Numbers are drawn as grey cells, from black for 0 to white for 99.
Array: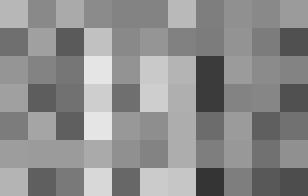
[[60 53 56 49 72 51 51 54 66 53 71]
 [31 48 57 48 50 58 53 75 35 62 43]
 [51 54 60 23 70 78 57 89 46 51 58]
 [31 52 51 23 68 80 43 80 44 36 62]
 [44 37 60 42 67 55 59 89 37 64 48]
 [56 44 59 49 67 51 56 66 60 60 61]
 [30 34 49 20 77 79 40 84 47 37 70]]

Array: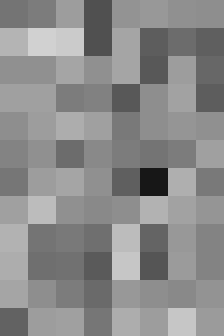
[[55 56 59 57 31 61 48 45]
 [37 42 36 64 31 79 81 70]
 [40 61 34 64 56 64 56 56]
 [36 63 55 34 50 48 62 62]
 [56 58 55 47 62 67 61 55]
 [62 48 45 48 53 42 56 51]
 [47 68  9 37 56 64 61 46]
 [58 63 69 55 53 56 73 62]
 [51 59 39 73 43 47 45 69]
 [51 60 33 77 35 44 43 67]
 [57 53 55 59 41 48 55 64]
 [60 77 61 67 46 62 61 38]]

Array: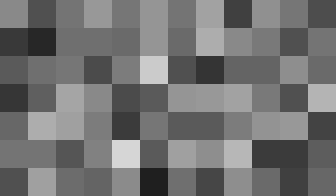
[[30 46 56 25 63 45 58 46 59 45 31 53]
 [45 31 47 53 67 41 58 41 43 43 15 22]
 [41 55 39 39 20 31 79 48 29 46 43 35]
 [70 31 47 63 59 58 35 29 53 64 37 21]
 [26 59 57 48 35 35 46 23 48 62 67 40]
 [36 23 23 71 55 62 35 83 50 33 45 45]
 [40 25 41 55 27 43 12 54 39 42 62 31]]

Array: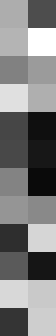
[[30 67]
 [99 70]
 [60 50]
 [68 87]
 [ 6 27]
 [ 9 28]
 [ 4 51]
 [53 58]
 [83 18]
 [ 8 35]
 [78 84]
 [80 20]]

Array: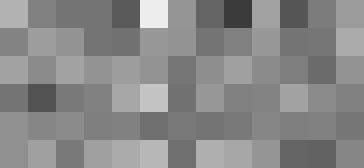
[[60 48 33 63 23 39 58 92 35 45 45 50 69]
 [66 46 45 59 50 45 57 59 44 45 57 61 51]
 [57 42 49 54 62 55 46 57 61 57 63 54 63]
 [50 54 63 51 50 59 44 76 65 50 47 32 45]
 [46 50 49 52 47 45 47 43 50 49 54 52 56]
 [52 38 39 58 65 68 43 71 66 62 47 62 56]]

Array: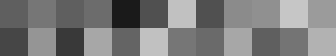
[[60 77 56 54 31 75 31 10 42 37 46 37]
 [69 45 37 65 41 46 75 39 65 22 58 27]]

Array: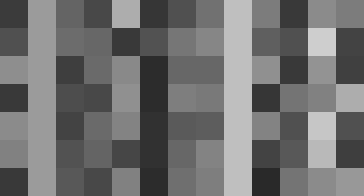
[[48 54 22 48 74 44 31 21 67 28 39 60 23]
 [26 80 31 37 74 52 46 32 22 40 42 60 31]
 [25 57 22 56 74 40 40 17 53 41 24 60 55]
 [67 50 45 21 74 47 49 17 56 28 30 60 22]
 [31 77 31 51 74 36 35 19 51 41 26 60 54]
 [24 72 34 26 74 51 40 19 27 39 32 60 50]
 [59 54 45 16 74 49 43 17 50 28 34 60 22]]

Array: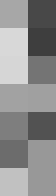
[[28 65]
 [24 84]
 [45 83]
 [62 63]
 [32 49]
 [59 42]
 [59 75]]

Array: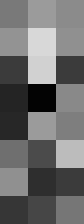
[[54 60 47]
 [56 84 57]
 [23 81 23]
 [53  1 14]
 [49 60 15]
 [73 29 43]
 [23 18 56]
 [46 27 21]]
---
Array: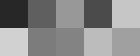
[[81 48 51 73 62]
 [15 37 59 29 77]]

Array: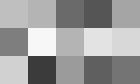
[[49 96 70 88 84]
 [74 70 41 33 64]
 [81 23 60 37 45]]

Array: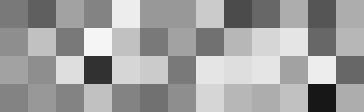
[[55 75 47 95 75 47 63 44 71 83 89 40 71]
 [51 59 51 75 51 44 55 83 71 67 75  9 67]
 [63 55 86 19 83 79 47 89 86 89 63 92 40]
 [47 37 63 51 92 59 59 79 29 40 67 33 67]]

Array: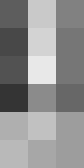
[[32 90 46]
 [28 82 46]
 [36 78 50]
 [68 75 61]
 [72 65 61]
 [20 54 40]]

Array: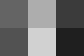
[[32 81 12]
 [39 67 23]]

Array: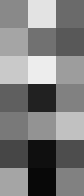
[[78 92 61]
 [53 88 41]
 [47 57 75]
 [64 44 34]
 [37 13 50]
 [27  6 30]
 [64  3 50]]

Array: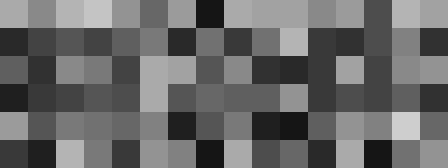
[[66 53 70 76 57 40 60  8 66 63 63 53 60 30 70 63]
 [60 33 47 44 40 50 12 33 47 12  8 37 57 50 80 40]
 [16 26 33 26 37 47 16 44 22 44 70 22 19 30 50 19]
 [12 22 26 33 30 66 33 40 37 37 57 22 30 26 37 19]
 [37 19 53 47 26 66 63 33 53 19 16 22 63 26 53 57]
 [22 12 70 47 22 57 50  8 66 30 40 16 66  8 44 57]]

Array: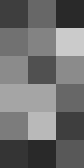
[[48 72 24]
 [64 64 40]
 [44 51 79]
 [24 40 16]
 [54 31 54]
 [20 16 34]]
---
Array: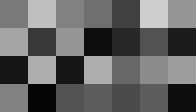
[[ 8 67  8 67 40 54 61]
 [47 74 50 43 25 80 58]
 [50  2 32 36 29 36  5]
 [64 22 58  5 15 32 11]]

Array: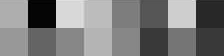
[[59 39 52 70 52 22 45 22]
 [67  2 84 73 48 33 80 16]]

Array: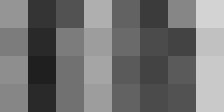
[[48 16 48 61 41 29 26 75]
 [52 16 44 61 38 29 32 78]
 [55 12 44 64 35 26 35 78]
 [58 20 32 68 38 23 52 82]]

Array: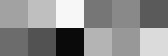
[[42 32  4 70 59 85]
 [63 74 96 46 53 35]]

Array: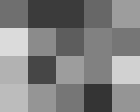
[[43 23 23 40 61]
 [69 27 61 50 81]
 [73 58 46 20 58]
 [85 54 36 50 46]]

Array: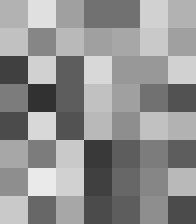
[[25 81 36 84 59 59 81]
 [29 84 32 72 55 75 69]
 [48 19 36 75 62 44 32]
 [55 91 81 25 40 52 72]
 [65 48 78 22 36 48 36]
 [69 87 62 44 44 81 69]
 [75 52 72 62 65 78 62]
 [78 40 65 29 36 55 29]]
